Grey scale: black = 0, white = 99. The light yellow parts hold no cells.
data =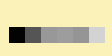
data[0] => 1
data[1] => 33
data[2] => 59

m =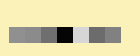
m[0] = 56
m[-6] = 54

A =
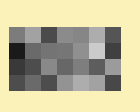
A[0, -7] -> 48
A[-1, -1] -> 28
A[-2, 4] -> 49
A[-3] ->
[10, 41, 45, 46, 56, 79, 25]
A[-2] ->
[22, 30, 53, 40, 49, 36, 60]
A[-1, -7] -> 30
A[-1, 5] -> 63
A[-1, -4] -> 57

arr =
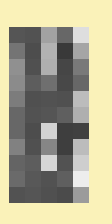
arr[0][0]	33
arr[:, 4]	[86, 64, 47, 40, 73, 68, 25, 73, 80, 92, 60]
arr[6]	[40, 30, 82, 24, 25]
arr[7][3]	24
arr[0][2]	63
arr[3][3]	28
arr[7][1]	31
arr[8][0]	39
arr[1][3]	22
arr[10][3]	29
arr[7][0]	50
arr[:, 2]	[63, 69, 68, 43, 32, 33, 82, 52, 83, 32, 31]
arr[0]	[33, 32, 63, 40, 86]

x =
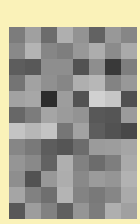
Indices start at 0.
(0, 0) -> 48
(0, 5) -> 38
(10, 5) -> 47
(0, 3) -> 68
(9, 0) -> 55
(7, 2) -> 36
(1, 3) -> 49
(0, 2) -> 42
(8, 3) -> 68
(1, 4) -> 59
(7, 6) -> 61
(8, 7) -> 66
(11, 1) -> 61
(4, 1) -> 65
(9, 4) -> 53
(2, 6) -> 22
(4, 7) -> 31
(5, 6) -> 33
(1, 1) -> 70
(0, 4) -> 57
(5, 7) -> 60
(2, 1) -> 34
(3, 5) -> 71
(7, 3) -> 33
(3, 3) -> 52
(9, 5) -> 60
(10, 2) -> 43
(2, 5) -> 55
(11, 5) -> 48
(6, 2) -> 76

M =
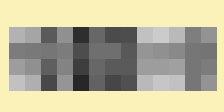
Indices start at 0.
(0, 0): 69
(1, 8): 58
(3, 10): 75
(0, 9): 79
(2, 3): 51
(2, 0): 61
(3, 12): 57
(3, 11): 46
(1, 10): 53
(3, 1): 68
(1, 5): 43
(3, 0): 75
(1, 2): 46
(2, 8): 61
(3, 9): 77

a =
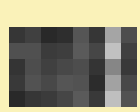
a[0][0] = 21
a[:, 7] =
[30, 25, 22, 28, 32]
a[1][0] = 31
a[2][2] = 25
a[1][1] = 31
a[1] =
[31, 31, 23, 24, 35, 27, 75, 25]
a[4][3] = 27
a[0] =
[21, 25, 16, 18, 33, 21, 64, 30]

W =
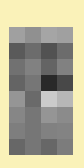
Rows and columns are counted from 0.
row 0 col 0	62
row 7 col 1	46
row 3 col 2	16
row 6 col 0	49
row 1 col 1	42
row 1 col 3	42
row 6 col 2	50
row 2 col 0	44
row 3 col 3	28

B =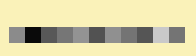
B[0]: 54
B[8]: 33
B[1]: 4
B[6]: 56

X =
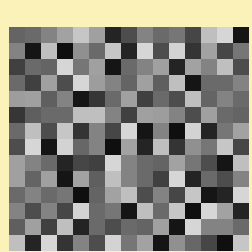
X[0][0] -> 39
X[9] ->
[62, 39, 62, 8, 63, 37, 74, 51, 41, 25, 83, 14, 41, 30, 51]
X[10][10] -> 27
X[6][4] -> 20
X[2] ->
[25, 41, 39, 83, 46, 62, 8, 41, 51, 62, 14, 63, 51, 74, 30]
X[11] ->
[51, 30, 51, 27, 82, 41, 46, 8, 74, 41, 77, 6, 83, 63, 14]
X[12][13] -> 51
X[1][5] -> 41
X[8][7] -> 51
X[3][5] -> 61
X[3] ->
[41, 25, 62, 30, 83, 61, 51, 39, 62, 37, 74, 8, 41, 41, 51]
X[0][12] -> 74
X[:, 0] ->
[39, 51, 25, 41, 61, 21, 41, 30, 62, 62, 41, 51, 37, 74]
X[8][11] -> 46
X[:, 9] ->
[41, 30, 62, 37, 41, 61, 51, 74, 39, 25, 51, 41, 62, 8]
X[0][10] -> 46
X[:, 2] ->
[51, 74, 39, 62, 37, 41, 30, 8, 41, 62, 41, 51, 25, 83]
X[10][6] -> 63
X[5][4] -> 74
